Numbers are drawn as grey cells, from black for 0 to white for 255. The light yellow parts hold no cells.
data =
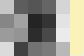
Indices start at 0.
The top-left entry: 198
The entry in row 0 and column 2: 85
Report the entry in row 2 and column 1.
148
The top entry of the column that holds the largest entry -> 213
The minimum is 36
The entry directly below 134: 155

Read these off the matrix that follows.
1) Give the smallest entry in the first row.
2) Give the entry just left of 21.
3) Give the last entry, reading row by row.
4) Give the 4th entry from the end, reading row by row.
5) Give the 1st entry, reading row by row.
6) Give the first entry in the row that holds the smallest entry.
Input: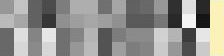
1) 40
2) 243
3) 202
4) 202
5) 151
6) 186

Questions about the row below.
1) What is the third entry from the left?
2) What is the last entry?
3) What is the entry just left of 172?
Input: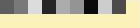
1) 220
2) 75
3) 38

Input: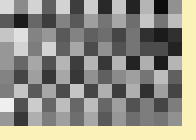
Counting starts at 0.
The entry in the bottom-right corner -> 145
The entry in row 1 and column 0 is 89
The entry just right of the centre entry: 55
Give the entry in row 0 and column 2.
211
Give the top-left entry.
217
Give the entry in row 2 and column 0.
197
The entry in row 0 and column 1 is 139
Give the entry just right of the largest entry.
82
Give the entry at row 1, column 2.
103
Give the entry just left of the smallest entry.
181
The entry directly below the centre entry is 145
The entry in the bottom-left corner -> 151
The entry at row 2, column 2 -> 131
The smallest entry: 12
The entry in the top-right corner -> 145
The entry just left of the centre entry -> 61
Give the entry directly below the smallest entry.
117
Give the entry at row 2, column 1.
224

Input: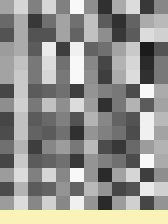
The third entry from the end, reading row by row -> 208
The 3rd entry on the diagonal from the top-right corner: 91
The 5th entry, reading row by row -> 128
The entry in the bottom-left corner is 156
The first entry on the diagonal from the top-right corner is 135
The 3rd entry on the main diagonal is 83
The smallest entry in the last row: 42
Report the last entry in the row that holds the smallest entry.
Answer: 83
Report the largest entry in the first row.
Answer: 248
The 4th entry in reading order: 214
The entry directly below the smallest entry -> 42
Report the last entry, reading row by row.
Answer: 148
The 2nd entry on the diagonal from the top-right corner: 171
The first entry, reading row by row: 163
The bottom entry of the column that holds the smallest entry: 70
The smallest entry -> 27
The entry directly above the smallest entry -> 220
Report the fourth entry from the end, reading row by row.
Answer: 156

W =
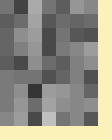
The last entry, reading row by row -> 87
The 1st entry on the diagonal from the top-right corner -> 135
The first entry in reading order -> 116
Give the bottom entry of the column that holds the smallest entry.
73
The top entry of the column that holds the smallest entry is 170
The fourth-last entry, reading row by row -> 191
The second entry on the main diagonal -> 108
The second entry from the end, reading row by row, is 135
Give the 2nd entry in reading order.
67
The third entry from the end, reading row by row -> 116
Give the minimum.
53
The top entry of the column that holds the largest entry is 116
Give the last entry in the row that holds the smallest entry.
101
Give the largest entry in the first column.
135
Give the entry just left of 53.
142
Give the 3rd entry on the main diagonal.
156

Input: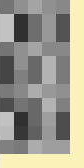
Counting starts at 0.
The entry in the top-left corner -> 116
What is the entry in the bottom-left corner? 128
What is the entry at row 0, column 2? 164
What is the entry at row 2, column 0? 194
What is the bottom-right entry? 158
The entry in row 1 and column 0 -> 194
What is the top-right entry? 136
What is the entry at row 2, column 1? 48
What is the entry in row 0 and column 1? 144
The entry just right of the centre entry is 179

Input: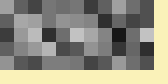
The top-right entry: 80
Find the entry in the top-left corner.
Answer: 160
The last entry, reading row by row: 80
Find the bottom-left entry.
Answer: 147
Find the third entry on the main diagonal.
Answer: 187
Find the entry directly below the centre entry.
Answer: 88
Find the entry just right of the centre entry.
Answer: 167
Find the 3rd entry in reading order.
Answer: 68
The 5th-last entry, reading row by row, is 68
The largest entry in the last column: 194
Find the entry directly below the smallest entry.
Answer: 54
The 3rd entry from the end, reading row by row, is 153
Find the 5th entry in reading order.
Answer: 110
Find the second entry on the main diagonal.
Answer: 167

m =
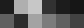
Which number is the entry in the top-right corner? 22
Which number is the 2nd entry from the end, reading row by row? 96
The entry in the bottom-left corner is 96
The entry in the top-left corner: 28

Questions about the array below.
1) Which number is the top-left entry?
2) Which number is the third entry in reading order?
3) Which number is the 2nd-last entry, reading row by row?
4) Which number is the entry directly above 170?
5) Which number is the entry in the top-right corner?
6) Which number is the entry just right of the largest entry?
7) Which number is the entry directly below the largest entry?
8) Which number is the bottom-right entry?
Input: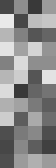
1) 71
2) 57
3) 176
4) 122
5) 155
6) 71
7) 182
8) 155

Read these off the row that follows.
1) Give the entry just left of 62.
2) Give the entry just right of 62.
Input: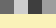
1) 205
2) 157

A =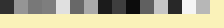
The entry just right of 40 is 244
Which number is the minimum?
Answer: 12
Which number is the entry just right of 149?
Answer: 120

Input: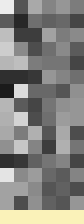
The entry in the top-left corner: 236
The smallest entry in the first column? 27
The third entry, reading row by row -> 169
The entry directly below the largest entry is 91
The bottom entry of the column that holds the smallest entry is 162
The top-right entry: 124
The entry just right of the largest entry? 85
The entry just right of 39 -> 111
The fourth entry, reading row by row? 132
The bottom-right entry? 150
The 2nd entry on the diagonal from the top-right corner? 104
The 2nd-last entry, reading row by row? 85
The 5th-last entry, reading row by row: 77
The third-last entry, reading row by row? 97
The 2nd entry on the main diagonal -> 39
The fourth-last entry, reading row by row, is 144
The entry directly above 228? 47
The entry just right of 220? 104
